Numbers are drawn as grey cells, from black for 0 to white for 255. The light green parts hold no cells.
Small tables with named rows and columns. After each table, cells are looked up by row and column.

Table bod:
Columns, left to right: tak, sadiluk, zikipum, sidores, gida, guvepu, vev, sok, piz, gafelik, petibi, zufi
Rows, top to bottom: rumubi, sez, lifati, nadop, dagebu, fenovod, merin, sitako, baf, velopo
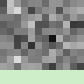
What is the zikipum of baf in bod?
219
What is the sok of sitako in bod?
171
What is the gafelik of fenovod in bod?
114
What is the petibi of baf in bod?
114
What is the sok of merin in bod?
86
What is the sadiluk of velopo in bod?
153
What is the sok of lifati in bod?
172
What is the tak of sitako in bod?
117
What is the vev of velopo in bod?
101
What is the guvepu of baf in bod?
124
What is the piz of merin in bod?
109
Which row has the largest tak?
velopo

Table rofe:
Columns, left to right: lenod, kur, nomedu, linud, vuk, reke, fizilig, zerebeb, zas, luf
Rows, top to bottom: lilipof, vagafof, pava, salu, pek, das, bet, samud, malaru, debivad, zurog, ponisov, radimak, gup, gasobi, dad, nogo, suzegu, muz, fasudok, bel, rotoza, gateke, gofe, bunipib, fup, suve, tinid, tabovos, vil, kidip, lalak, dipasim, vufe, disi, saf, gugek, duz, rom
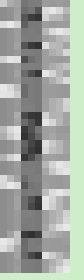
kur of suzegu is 146
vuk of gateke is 77
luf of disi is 156
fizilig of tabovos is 229
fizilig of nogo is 209
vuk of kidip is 127
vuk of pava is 61
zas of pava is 182
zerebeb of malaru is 155
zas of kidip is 182

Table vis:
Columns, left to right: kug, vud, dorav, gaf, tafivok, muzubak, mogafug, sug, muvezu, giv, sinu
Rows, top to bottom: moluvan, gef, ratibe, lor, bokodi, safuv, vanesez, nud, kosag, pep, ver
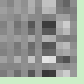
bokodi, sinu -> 142
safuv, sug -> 173
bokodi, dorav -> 126
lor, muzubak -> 141
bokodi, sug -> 87
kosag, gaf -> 141
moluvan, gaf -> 144
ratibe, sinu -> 133
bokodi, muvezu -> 164
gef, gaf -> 148
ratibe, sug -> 128
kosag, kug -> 160
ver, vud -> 143
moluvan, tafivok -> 176
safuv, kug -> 157
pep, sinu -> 148
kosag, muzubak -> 138
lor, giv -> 205
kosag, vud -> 141
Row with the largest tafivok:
kosag

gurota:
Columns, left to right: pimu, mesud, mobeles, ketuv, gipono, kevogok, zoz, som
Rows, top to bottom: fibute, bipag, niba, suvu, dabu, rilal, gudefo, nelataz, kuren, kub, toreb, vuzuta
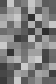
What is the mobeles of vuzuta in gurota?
201
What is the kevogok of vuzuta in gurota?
148
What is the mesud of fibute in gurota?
199
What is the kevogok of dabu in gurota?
153
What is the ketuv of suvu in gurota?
83
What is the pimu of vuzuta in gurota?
59
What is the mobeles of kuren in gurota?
183
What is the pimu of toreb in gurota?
71
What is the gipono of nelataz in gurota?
160
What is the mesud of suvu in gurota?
108
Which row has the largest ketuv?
kub

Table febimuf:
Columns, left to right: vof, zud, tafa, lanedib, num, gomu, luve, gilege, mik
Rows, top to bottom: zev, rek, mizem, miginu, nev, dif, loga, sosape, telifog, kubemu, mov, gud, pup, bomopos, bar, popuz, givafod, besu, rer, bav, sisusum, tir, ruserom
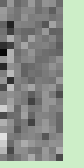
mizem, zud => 124
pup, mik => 112
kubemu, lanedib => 100
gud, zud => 47
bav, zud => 124
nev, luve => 152
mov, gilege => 132
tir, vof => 182
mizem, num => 125
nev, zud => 64
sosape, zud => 178
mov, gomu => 110
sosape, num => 148
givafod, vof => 74
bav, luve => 86
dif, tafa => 132
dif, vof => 122
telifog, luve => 112
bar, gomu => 106
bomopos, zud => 143
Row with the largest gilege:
miginu

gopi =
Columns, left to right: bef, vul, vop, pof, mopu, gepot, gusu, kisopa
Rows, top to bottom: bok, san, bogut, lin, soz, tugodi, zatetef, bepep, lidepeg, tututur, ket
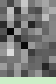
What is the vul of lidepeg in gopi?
120
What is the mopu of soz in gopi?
132
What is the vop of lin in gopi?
52
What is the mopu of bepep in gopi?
60
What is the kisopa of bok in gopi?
133
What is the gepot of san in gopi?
76
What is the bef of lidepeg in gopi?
111
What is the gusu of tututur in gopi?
37

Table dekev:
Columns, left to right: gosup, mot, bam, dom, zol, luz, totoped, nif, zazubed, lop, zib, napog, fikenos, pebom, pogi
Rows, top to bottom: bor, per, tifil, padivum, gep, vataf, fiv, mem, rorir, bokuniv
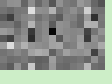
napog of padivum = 104
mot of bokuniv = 92
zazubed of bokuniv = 108
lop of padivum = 140
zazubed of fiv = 166
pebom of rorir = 144
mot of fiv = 220
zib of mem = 146
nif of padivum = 92
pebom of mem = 66
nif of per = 178
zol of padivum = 180
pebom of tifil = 47
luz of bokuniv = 99
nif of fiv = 162
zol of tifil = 142
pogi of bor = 83

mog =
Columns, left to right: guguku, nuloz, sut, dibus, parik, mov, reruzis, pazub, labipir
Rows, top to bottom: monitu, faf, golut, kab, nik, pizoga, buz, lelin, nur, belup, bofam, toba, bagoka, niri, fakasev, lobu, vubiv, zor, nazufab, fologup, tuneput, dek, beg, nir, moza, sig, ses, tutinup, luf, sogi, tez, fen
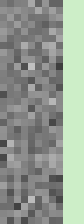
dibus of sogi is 163
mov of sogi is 97
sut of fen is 135
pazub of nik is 168
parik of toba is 87
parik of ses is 137
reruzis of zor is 139

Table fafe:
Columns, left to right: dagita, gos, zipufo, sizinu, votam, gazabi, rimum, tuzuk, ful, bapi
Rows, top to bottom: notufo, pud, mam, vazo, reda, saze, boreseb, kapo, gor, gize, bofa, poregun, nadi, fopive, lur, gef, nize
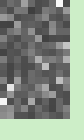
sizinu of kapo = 104
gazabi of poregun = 101
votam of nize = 73
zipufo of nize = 83
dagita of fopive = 103
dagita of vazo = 67
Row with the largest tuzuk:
fopive

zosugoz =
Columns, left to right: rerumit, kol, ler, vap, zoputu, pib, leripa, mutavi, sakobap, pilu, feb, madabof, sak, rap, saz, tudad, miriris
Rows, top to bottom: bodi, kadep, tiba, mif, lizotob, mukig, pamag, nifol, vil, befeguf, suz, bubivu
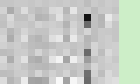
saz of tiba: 180
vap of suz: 204
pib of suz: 212
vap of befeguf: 198
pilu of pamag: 201
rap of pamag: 212
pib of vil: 172
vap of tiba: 193
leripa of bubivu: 169
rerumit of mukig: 213
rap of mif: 192
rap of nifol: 210
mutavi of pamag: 191
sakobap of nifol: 198
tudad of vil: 209
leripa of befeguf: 183
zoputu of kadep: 196
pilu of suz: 211
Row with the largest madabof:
bubivu

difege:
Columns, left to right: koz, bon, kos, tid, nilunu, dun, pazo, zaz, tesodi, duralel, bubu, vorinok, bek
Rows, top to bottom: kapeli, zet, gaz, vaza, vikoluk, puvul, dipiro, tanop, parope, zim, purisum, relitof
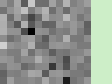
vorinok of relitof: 127
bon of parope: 145
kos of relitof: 131
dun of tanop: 143
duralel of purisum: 136
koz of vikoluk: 176
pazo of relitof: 167
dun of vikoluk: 145
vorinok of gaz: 119
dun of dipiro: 109
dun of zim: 137

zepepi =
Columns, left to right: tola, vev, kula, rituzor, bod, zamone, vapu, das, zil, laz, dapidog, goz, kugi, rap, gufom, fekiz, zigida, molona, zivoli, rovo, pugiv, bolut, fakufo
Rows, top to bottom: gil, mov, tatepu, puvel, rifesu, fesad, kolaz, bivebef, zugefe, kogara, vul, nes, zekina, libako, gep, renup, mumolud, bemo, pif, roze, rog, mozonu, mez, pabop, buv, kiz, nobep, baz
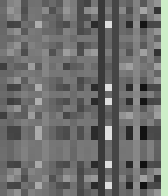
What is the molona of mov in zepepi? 137
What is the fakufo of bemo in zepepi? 98
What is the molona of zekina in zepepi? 108
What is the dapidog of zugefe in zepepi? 106
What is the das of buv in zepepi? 105
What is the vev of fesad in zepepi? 104
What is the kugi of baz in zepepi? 93
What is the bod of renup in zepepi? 132
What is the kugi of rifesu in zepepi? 83
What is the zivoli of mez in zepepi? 118
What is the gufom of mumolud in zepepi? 57
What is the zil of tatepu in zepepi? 92
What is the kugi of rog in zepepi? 119
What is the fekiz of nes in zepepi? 103
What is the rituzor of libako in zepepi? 127
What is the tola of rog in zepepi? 107
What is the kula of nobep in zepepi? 68
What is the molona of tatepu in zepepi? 106

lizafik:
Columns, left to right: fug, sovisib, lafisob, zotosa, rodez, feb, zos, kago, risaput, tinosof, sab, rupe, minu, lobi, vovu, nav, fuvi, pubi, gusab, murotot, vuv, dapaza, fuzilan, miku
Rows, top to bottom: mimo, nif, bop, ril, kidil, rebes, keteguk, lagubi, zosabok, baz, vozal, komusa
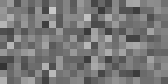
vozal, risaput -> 116
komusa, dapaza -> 111
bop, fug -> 145
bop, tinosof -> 140
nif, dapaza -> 110
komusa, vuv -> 111
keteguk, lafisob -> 101
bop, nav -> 171
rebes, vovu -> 133
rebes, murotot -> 67
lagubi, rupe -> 120
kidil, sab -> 100
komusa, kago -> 123
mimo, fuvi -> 136
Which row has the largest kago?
nif

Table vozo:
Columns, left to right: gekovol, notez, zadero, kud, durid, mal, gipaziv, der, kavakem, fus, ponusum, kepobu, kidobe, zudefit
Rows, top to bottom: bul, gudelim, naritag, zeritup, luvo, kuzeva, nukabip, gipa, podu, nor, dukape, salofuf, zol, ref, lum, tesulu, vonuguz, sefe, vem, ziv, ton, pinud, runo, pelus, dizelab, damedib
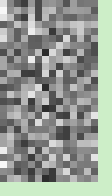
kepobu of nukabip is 131
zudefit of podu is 102
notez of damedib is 173
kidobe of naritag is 120
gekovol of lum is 79
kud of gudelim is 131

